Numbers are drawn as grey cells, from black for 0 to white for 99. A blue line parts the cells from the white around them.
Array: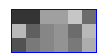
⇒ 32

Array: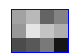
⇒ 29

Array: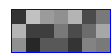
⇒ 56

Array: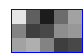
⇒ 63

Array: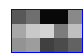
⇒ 57

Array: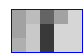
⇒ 68
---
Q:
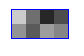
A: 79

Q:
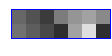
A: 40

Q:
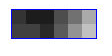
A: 20

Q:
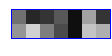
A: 44

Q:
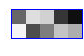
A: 40

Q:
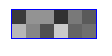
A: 23

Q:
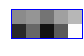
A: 54

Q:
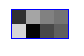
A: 19
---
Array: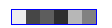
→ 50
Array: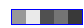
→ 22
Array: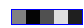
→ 12
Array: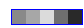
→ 16
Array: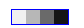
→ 8
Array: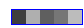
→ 73
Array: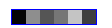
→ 24
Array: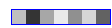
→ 38
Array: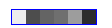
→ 17
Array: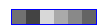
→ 39
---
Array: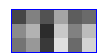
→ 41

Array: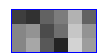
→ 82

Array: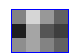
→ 51

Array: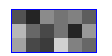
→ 50

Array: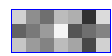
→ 28

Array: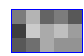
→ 57

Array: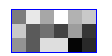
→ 2

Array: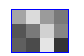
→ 89

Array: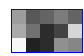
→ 56

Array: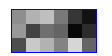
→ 83
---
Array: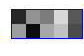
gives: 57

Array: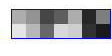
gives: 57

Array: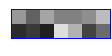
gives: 38

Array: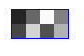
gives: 40

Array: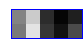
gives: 79

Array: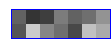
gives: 20

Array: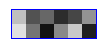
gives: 32

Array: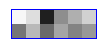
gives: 86

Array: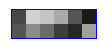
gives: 81
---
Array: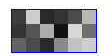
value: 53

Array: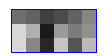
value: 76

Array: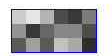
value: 75

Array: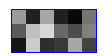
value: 22

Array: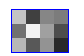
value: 34

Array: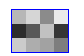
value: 67

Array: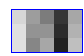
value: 65

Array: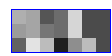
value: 55

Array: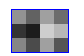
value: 29
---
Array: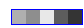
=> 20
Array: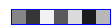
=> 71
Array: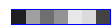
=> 26
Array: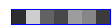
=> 23
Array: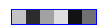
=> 44
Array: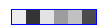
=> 29
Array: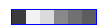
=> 36
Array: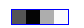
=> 97
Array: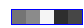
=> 27
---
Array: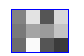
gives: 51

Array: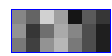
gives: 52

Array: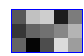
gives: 34

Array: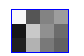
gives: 96

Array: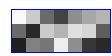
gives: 97

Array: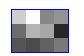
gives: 80

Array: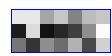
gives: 90
